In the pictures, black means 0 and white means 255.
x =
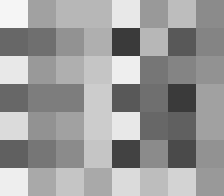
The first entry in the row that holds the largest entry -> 245
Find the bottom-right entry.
153
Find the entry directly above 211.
74
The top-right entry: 139
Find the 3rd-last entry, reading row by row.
189
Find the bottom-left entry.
238
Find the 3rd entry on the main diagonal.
175
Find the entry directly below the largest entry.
103
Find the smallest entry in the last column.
132

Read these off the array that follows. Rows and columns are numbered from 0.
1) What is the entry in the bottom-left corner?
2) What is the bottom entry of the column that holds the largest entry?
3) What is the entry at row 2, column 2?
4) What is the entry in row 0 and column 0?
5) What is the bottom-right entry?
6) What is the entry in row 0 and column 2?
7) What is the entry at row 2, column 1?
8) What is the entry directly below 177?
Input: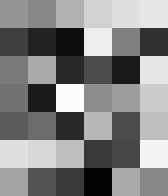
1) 164
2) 57
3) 41
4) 149
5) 135
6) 177
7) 171
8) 12

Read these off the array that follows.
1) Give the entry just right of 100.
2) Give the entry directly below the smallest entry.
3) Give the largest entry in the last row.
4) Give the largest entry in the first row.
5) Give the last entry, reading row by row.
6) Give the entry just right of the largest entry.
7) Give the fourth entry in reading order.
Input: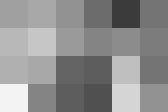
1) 93
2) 140
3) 243
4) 168
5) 146
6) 132
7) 108

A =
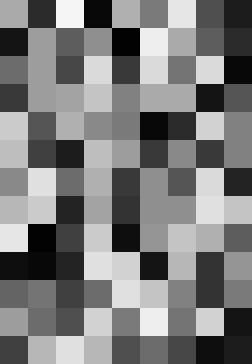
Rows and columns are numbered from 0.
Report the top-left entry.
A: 170
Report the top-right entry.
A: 28
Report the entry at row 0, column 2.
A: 245
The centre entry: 57
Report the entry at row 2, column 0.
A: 108
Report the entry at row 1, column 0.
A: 20
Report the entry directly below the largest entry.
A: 93
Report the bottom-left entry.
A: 64
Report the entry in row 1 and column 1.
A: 157
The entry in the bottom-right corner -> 28
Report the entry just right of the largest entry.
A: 8
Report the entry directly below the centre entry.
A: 51
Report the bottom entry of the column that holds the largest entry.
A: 224
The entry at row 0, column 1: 43
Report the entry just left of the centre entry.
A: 176
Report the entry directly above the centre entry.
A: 157

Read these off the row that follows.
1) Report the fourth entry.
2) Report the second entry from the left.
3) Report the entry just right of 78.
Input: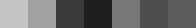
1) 31
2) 161
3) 92

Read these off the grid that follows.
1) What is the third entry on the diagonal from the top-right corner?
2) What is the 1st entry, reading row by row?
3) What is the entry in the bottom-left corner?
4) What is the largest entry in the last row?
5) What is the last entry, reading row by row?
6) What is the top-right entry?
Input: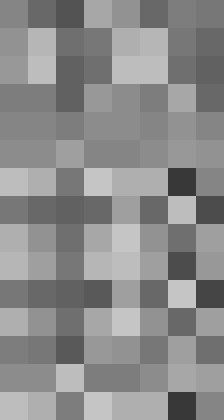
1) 189
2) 133
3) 189
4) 197
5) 133
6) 119

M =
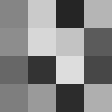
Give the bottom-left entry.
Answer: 126
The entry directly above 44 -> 221
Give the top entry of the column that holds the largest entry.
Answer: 37
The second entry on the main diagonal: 215
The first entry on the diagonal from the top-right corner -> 181

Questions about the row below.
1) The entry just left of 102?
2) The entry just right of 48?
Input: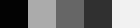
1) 171
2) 241

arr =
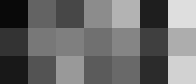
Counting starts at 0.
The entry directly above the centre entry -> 140
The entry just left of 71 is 99
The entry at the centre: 112
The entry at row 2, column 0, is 24
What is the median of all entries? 105
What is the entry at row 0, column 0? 9

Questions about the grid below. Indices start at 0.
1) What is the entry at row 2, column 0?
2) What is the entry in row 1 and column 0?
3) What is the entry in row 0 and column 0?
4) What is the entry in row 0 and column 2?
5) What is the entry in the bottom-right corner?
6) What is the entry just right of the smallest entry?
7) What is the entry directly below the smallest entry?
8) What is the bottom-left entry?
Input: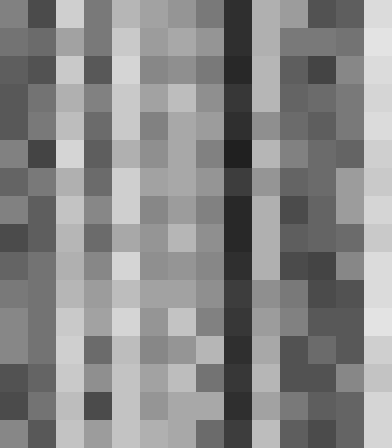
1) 94
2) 115
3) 129
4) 207
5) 213
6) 182
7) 61
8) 135

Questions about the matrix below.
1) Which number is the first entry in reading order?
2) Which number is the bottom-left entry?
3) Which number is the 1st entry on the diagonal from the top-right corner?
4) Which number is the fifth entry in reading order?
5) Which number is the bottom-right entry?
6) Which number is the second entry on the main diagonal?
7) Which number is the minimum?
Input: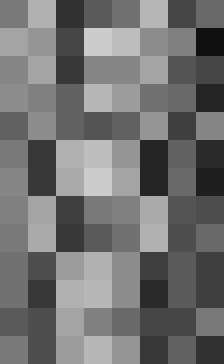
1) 121
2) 121
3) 105
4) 113
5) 49
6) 149
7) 16
